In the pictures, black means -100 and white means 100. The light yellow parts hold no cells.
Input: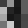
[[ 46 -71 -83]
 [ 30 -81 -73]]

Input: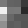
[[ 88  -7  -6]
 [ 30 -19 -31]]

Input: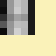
[[-90  20  59]
 [-62   2  27]]

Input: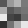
[[ 36 -31 -17]
 [ 84 -46 -54]]

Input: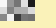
[[ 72   2  36]
 [  7  89 -53]]

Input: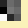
[[-99  -7 -18]
 [ 96 -69 -30]]

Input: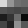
[[-36 -41 -45]
 [-78 -59 -16]]

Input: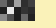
[[-76  84 -76]
 [  8 -38 -77]]
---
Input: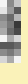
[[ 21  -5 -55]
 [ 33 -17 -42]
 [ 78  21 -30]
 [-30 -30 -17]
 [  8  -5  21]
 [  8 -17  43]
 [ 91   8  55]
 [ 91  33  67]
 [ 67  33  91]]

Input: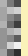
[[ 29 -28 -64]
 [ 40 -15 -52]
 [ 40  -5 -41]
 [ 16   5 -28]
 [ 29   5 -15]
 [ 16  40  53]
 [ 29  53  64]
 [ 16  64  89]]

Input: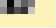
[[  9 -71 -37 -60  55]
 [ 32 -94  22 -26  -3]]

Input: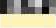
[[-77  -7  30 -45 -45   5 -98  18]
 [-77 -19  41 -67  18  67 -56 -19]]

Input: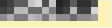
[[-62 -49 -27 -27  55  68 -38  55 -72 -62 -27 -62 -62 -38]
 [ 10  34  -3  -3  45  34  -3  45  10  10 -16  10  10  23]
 [-49 -38  45  45 -16 -16  45  -3 -62 -49  45 -49 -49  68]]

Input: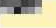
[[ 47  23 -76   1  11  60]
 [-31 -21 -21 -52 -42 -10]]

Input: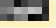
[[-19 -19 -87 -52 -31 -31 -62]
 [-31 -52  -6   5 -98 -87 -62]
 [ -6   5  43  30  53  43 -74]]

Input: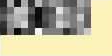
[[-71  -1 -92 -36 -48  91  -1  -1  -1 -60 -26  21  56]
 [-71  34 -82  34 -60  44 -14  21   9 -26 -36  34   9]
 [-60   9  34  66 -48 -82 -48 -14  66  34  -1  21 -26]
 [-26  21  44  34 -60 -92 -36 -14  34   9  -1  56 -26]
 [-48 -14  56  56 -26 -92 -48 -36  78  21 -14   9 -14]]
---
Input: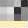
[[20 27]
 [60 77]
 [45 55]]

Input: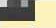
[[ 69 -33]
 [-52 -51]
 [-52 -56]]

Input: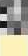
[[-17 -21]
 [-72  26]
 [ 74  14]]

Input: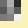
[[-15  37]
 [-31  16]
 [ -4   1]]

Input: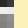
[[-68 -55]
 [ 86  84]
 [  4  12]]

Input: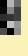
[[-99  42]
 [-92   4]
 [-65 -59]]

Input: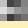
[[ 52 -46]
 [ 73  47]
 [ 20 -52]]
